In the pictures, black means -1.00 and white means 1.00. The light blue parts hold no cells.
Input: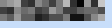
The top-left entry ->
0.07
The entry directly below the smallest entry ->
-0.26
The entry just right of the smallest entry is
0.20
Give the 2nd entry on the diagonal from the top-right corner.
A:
-0.16
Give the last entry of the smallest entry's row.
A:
0.55
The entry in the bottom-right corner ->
0.33
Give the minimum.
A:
-0.96
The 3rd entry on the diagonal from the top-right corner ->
-0.38
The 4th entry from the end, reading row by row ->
-0.86
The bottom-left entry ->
-0.05
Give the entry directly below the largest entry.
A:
-0.38

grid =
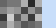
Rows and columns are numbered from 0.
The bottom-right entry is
-0.07
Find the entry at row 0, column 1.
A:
-0.07
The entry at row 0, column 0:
-0.20
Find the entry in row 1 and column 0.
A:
0.04
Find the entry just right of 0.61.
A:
-0.32
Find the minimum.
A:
-0.68

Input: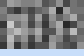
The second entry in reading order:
0.24
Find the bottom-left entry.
-0.56
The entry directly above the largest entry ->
0.14
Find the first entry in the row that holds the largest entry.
-0.56
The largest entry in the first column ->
0.01
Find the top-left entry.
-0.21
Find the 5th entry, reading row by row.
0.01
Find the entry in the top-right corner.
-0.21
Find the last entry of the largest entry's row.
0.01
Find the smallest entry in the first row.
-0.44
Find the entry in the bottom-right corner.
0.14
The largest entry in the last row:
0.34
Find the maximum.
0.58
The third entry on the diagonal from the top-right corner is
0.01
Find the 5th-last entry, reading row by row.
0.24
